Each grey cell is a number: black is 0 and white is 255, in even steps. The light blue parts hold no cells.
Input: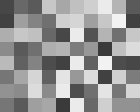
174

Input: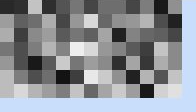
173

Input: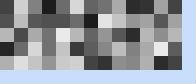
183

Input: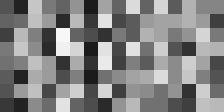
63

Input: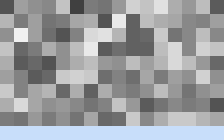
144

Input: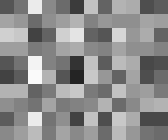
208

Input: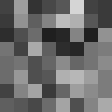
45
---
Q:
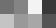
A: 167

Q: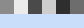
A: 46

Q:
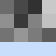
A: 123

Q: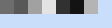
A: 19

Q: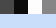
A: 253

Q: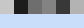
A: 56
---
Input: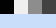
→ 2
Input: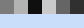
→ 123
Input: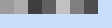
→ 156
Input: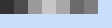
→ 49
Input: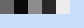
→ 103
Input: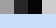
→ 160
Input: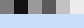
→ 123
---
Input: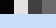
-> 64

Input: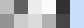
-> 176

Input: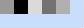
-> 114

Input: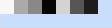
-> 86

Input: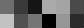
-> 150

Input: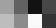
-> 249

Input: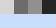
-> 144
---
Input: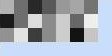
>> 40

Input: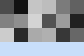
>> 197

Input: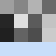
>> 179

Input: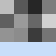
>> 38

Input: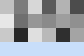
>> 215

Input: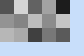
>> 98

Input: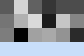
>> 97

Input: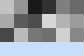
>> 25

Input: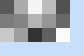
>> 245

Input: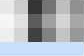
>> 53
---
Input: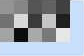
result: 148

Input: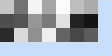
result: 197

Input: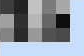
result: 61

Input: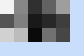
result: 243

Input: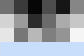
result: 113

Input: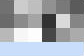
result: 113

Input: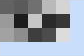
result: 98

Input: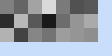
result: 128

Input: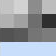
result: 195
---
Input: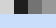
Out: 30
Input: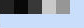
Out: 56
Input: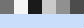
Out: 202
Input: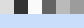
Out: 100
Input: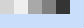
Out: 169
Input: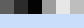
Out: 157
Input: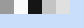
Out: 21
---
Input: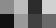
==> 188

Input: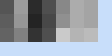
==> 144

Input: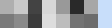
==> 153

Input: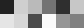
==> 115

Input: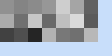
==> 191

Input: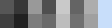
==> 201
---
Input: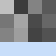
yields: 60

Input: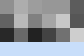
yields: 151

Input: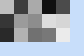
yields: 170

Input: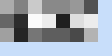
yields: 137

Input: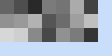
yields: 116

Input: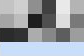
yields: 64
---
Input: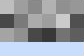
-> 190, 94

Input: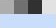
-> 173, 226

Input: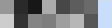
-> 151, 86

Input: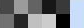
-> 71, 1

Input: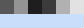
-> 87, 226

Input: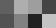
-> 96, 195

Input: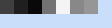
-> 63, 150
